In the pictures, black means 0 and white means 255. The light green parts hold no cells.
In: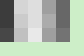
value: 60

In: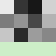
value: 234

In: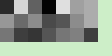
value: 42

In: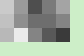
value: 202

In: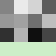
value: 132

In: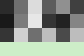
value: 43

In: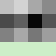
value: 192

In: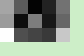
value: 165

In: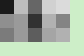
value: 27
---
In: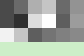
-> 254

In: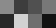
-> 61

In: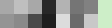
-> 179

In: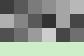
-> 50

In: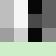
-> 246

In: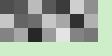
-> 167

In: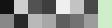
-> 239
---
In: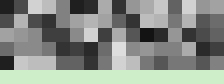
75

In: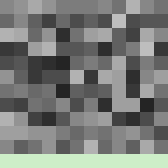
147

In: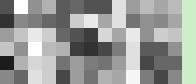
255

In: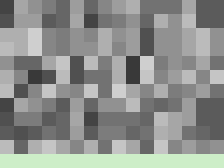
166

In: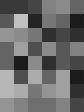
57

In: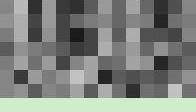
185

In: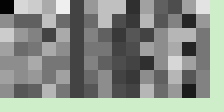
215

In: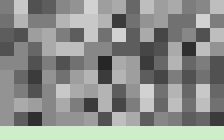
200
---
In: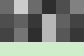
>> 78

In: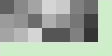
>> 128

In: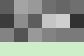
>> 102

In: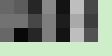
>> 190

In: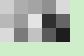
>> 144

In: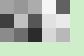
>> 245

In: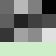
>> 127

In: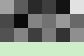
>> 19

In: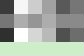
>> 89

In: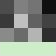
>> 116
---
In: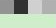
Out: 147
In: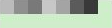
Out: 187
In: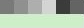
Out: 122
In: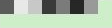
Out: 91
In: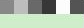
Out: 136
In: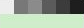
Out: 237
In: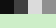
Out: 14
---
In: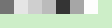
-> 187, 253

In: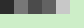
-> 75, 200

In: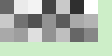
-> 146, 255

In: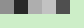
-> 174, 194

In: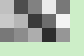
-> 57, 243

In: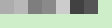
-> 138, 204

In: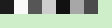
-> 205, 249

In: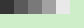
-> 121, 233

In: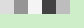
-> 244, 244
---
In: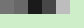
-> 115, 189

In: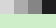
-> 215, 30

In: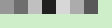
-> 151, 88

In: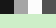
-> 22, 82

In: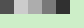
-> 80, 48

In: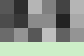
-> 87, 148

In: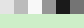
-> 228, 116
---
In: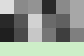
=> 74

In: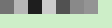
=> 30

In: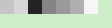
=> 35

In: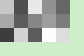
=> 61

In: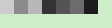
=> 184

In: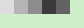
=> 221
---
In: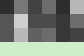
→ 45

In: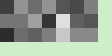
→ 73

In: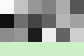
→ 172

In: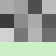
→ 79

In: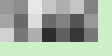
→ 197

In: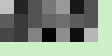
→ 24

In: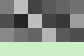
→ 101

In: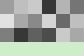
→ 180
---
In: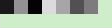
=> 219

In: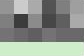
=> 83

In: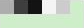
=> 244

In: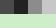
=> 199

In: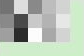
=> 189

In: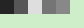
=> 117
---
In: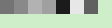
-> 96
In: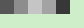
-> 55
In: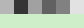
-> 226
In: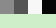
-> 6
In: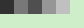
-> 192
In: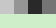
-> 116
